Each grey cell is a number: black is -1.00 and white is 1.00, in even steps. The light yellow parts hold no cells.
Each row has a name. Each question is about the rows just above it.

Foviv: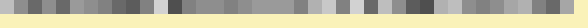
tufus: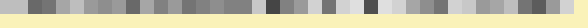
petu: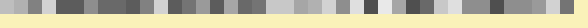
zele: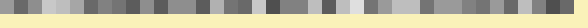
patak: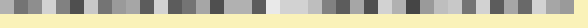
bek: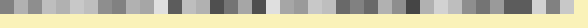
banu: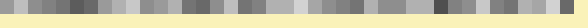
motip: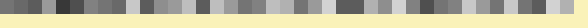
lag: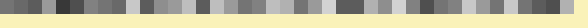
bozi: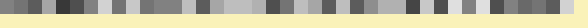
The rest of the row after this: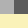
[ 0.83  0.65  0.65  0.49  0.01 -0.28  0.30 -0.38  0.65  0.39 -0.46  0.21
  0.49  0.57 -0.09  0.65 -0.28  0.30 -0.18  0.65  0.30  0.21]
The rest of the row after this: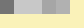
[ 0.65  0.11  0.75 -0.38  0.83  0.30 -0.38 -0.18  0.57  0.75  0.11  0.11
 -0.38  0.11  0.11  0.21  0.65 -0.09]
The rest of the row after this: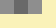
[-0.18  0.21  0.11  0.01 -0.18 -0.28  0.01  0.65 -0.38  0.01  0.11  0.11
  0.01  0.11  0.21  0.21  0.21  0.01  0.39  0.57  0.01  0.65 -0.18  0.49
  0.11 -0.28 -0.38  0.39  0.49  0.11  0.01  0.11  0.30  0.39  0.01 -0.18
  0.30]
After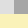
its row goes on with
[ 0.21  0.57  0.49 -0.18  0.01 -0.18  0.39  0.11 -0.46  0.39  0.65  0.49
  0.11 -0.09  0.21 -0.28 -0.28  0.65  0.01  0.57]
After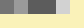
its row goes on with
[0.01 0.57]

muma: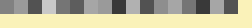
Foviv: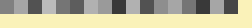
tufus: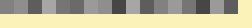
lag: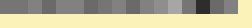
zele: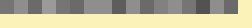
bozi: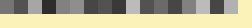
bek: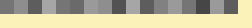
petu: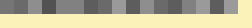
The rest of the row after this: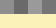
[-0.17  0.11  0.11 -0.27  0.11 -0.17  0.01  0.11 -0.08 -0.36  0.11 -0.17]
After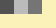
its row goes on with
[-0.27  0.39  0.21 -0.55  0.39 -0.36  0.11  0.30 -0.08 -0.55  0.30 -0.45]
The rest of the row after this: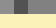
[-0.27 -0.17  0.21 -0.27  0.11 -0.17 -0.27  0.01  0.21 -0.27  0.21]
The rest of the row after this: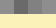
[-0.08 -0.36  0.11 -0.17]
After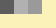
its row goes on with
[-0.55  0.39 -0.36  0.11  0.30 -0.08 -0.55  0.30 -0.45]
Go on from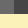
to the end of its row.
[ 0.01  0.47 -0.45  0.39]

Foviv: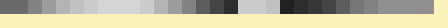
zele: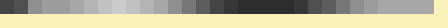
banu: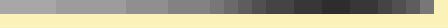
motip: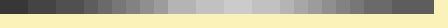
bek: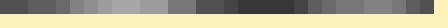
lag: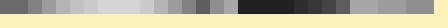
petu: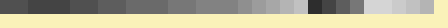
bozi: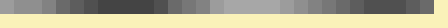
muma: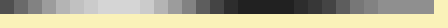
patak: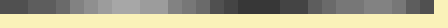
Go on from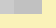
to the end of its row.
[ 0.41  0.31  0.22  0.12  0.02 -0.07 -0.17 -0.17 -0.27 -0.27 -0.27]
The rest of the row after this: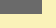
[-0.07 -0.07  0.02  0.02  0.02  0.12  0.22  0.31  0.41  0.51 -0.65 -0.47
 -0.27 -0.07  0.67  0.67  0.59  0.51  0.41]
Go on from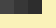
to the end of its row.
[-0.65 -0.65 -0.65 -0.57 -0.37 -0.27 -0.07  0.12  0.22  0.31  0.31  0.31
  0.31]
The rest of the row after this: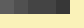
[-0.57 -0.65 -0.65 -0.57 -0.57 -0.47 -0.37 -0.27 -0.07]

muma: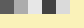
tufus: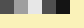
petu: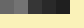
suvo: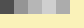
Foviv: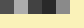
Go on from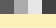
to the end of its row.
[0.71]
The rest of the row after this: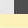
[-0.84]
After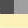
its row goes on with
[ 0.81 -0.38 -0.84]

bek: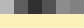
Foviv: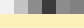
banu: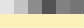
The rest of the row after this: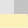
[ 0.10 -0.36  0.01 -0.08]
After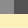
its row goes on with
[ 0.01 -0.08]
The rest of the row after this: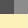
[0.01]

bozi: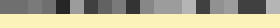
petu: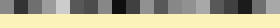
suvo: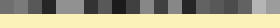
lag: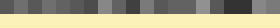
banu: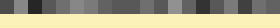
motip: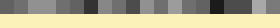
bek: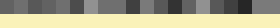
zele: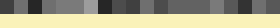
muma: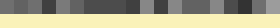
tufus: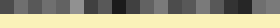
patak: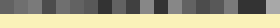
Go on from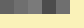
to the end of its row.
[-0.23 -0.31 -0.60 -0.23 -0.50  0.06 -0.60  0.06 -0.23 -0.40 -0.31 -0.04
 -0.60 -0.60  0.32]
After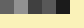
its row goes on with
[-0.50 -0.23 -0.04 -0.40 -0.31 -0.04 -0.31 -0.60 -0.70 -0.13 -0.04]
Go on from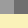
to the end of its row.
[-0.23 -0.79 -0.40 -0.40  0.32 -0.04]
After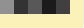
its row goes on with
[ 0.06 -0.50  0.06 -0.70 -0.23 -0.31 -0.40 -0.23  0.42  0.22]

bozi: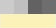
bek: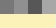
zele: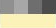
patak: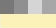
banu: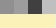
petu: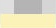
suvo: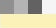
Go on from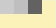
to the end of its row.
[-0.14]
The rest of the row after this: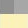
[-0.14 -0.40]

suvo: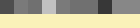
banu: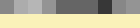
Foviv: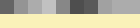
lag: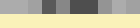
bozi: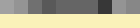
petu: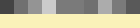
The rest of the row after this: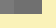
[-0.57  0.06  0.06]
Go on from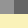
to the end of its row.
[-0.21 -0.21 -0.57  0.06  0.16]
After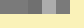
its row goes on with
[-0.30]
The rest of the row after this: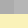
[ 0.16 -0.21 -0.21 -0.21 -0.57  0.06  0.16]
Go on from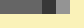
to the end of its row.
[0.06]
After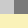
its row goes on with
[-0.04 -0.12  0.35 -0.04 -0.30]
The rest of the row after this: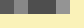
[0.35 0.26]

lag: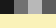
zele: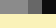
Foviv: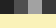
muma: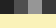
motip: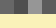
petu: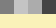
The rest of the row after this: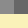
[-0.90]
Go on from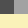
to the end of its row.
[-0.55]

